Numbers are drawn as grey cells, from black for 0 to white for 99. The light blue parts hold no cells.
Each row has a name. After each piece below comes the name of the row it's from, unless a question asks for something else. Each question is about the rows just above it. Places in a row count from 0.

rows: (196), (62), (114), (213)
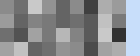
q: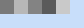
(114)
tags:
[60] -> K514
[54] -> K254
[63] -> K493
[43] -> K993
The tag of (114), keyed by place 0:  K993
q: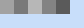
(114)
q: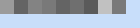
(62)

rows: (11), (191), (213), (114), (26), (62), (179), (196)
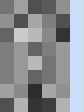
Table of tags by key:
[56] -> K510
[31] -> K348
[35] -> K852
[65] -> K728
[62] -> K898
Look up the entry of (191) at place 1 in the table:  K348
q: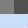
(191)
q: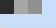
(179)

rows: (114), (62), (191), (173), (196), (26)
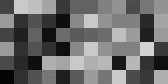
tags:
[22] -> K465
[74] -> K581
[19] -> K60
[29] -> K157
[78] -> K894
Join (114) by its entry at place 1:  K894
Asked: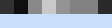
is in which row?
(62)

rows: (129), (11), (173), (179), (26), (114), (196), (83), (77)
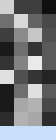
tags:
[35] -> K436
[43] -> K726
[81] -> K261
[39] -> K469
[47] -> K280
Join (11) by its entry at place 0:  K726
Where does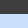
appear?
(129)
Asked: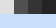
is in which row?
(114)
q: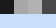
(83)
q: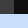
(129)

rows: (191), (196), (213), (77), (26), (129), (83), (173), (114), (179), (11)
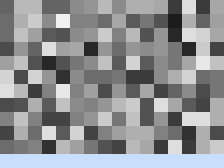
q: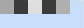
(11)
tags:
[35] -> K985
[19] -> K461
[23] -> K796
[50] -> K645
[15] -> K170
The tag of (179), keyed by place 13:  K461
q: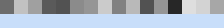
(213)
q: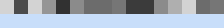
(129)
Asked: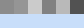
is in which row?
(213)

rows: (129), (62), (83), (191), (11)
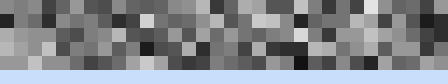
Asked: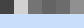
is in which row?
(62)
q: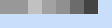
(83)
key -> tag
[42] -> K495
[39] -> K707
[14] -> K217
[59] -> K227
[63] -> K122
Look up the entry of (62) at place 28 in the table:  K227
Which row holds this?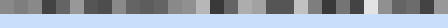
(129)
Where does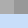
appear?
(83)
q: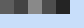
(11)

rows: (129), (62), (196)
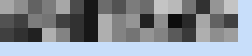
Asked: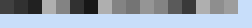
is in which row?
(196)
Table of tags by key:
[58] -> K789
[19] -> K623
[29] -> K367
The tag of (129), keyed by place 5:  K367
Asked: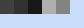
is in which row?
(62)
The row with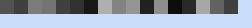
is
(62)

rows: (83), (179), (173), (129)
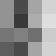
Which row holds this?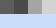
(129)
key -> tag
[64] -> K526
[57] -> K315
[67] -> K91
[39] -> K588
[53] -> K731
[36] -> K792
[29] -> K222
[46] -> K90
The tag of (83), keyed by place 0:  K315
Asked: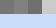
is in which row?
(173)
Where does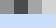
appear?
(83)

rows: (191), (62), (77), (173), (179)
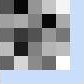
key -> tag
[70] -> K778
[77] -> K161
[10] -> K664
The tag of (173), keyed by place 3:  K778
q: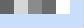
(179)
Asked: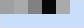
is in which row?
(62)
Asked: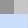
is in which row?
(191)

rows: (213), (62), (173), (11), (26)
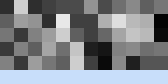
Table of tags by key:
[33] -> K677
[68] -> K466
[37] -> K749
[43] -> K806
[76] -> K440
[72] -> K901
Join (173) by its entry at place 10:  K901
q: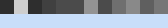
(213)
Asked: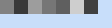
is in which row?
(26)
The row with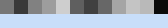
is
(173)
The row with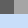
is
(11)
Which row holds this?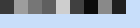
(26)
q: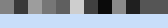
(26)

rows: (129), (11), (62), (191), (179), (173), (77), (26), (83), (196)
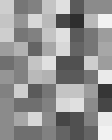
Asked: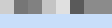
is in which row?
(129)
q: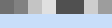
(179)

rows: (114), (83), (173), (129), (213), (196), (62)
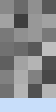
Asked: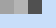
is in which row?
(213)
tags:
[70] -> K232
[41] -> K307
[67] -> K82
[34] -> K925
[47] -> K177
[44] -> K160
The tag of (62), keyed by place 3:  K232
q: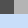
(62)

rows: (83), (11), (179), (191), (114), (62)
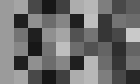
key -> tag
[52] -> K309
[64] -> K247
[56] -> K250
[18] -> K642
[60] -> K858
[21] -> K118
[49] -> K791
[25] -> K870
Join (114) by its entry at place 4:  K309
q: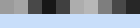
(62)
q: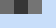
(114)
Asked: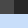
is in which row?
(62)
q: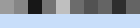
(191)

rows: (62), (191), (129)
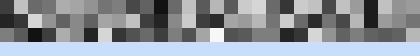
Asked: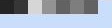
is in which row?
(129)
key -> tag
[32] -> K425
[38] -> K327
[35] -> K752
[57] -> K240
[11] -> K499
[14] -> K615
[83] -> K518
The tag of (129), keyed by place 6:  K615
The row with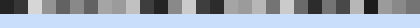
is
(191)

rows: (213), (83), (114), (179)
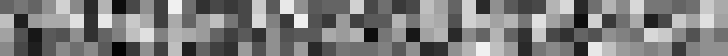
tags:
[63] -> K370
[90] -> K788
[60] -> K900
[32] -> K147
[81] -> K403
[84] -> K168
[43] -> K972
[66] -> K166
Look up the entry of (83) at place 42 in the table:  K403
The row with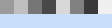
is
(83)
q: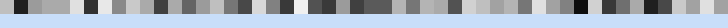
(83)
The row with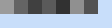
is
(114)

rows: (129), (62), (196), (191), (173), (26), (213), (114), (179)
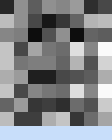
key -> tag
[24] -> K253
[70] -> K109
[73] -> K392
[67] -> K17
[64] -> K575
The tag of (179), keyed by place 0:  K392
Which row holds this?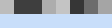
(179)
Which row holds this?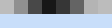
(62)
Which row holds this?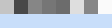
(213)

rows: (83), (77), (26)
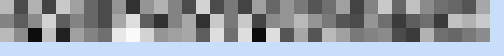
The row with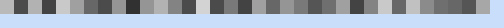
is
(83)
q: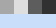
(77)

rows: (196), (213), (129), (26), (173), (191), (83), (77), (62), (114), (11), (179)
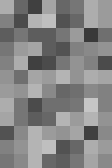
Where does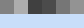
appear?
(173)
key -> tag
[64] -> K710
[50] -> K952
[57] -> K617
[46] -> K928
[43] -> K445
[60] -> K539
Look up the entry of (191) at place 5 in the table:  K617
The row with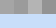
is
(191)
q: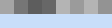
(62)
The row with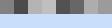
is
(213)
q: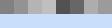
(11)

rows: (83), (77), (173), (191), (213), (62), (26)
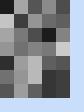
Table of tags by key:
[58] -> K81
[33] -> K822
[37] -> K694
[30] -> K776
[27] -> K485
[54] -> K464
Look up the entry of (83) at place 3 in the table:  K464
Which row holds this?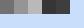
(62)
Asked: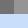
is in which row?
(62)
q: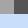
(83)
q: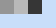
(62)
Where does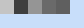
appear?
(77)
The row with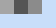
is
(83)

